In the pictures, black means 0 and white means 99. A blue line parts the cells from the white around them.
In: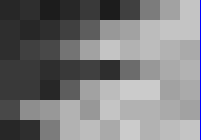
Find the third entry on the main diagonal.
28
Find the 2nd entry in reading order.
18
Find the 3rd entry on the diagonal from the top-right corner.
73
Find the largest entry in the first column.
28
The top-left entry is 15
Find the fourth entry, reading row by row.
15
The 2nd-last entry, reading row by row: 73
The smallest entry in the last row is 15
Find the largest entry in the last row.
79
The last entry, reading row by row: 76
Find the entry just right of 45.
63
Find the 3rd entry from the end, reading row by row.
69
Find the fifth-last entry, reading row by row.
66

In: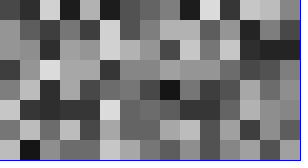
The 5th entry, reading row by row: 69
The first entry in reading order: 28
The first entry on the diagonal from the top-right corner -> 52
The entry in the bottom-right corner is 62
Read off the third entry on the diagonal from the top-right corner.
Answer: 18
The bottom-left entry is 73
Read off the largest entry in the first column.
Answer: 77
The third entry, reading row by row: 81
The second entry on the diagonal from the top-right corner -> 49
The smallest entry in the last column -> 14
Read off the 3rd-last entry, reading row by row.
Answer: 62
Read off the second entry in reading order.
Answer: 18
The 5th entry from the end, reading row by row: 32
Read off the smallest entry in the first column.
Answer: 24
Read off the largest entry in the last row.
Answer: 77
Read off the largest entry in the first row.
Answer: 85
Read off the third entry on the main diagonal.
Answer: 18
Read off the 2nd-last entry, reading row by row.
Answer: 32

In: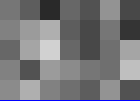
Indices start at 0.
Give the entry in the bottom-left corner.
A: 54
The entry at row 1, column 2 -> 68
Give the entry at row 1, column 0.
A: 50
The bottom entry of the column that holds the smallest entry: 50
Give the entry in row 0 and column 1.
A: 36
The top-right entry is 28
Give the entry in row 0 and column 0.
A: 46
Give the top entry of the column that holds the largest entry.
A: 16
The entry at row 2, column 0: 40
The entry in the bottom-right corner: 32

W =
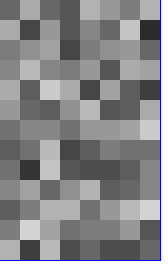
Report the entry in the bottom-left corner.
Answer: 69
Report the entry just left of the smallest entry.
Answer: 76
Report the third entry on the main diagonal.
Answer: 63
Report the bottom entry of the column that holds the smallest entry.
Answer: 40
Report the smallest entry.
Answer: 17
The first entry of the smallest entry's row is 66
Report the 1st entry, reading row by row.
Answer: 40
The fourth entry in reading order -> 33
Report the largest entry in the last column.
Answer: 82
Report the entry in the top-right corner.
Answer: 69
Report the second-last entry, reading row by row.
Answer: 30
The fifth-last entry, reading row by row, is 30
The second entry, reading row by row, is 66
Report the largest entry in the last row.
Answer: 72
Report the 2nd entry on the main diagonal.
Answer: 27
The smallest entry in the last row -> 24
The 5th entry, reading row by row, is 69
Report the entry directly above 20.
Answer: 44

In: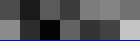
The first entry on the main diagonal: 29
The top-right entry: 44
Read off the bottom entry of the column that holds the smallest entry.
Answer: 2
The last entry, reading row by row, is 76

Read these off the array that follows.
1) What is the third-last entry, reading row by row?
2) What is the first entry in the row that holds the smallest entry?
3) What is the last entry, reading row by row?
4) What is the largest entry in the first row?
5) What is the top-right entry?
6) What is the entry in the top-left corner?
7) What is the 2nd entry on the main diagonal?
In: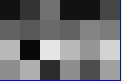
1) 55
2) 72
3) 62
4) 44
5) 27
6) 7
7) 34

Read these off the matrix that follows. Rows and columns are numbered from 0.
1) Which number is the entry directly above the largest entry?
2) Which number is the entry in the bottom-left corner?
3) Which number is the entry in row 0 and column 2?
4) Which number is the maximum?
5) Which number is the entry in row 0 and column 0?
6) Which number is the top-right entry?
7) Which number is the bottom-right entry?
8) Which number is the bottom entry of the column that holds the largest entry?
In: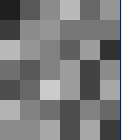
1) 50
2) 54
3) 54
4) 79
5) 12
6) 58
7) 23
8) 65

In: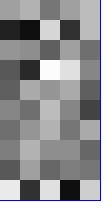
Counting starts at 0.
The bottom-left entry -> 91
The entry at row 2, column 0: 58
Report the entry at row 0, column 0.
62
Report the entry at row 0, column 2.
46
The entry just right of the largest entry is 87
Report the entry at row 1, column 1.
6
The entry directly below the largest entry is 58
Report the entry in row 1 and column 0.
13
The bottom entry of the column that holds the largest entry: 87
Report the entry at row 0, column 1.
69
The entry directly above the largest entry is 37
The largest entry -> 98

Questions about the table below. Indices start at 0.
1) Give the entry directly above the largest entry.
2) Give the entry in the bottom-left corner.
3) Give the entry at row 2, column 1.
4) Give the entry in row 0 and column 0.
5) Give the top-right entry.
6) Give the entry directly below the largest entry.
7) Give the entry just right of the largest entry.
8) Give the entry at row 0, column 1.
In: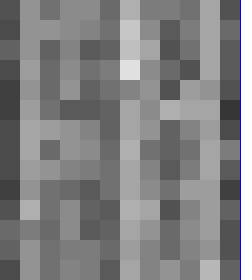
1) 74
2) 29
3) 57
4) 32
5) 32
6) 51
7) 54
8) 57

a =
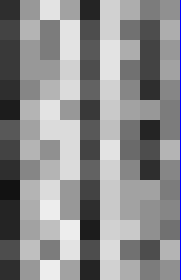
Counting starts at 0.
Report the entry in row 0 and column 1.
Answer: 59
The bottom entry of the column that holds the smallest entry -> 18
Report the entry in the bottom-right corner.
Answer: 56
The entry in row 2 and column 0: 22
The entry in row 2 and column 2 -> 48
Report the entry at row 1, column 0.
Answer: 26
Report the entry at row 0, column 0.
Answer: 18
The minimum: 7
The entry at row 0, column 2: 88
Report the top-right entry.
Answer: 56
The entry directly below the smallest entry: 14
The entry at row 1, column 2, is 48
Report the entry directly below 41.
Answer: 52

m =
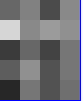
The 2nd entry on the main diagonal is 53
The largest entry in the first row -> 53
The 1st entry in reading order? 40
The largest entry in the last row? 46
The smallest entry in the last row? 15

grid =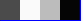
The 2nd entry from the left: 97
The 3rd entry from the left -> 73

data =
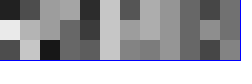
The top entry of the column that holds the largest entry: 13
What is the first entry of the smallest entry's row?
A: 30
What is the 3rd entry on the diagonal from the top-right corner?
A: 40
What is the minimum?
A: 9
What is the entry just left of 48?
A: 51
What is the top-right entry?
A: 44
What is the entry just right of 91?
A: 70
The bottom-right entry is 51
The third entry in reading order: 61
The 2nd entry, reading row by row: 30
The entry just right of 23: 77

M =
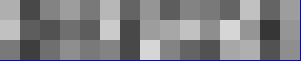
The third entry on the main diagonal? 43
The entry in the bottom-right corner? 55
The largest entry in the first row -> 75
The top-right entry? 61
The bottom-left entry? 47
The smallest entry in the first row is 28
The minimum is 21
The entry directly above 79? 71
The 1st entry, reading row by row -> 68
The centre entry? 61
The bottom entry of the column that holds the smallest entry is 32
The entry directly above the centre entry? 58
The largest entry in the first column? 75
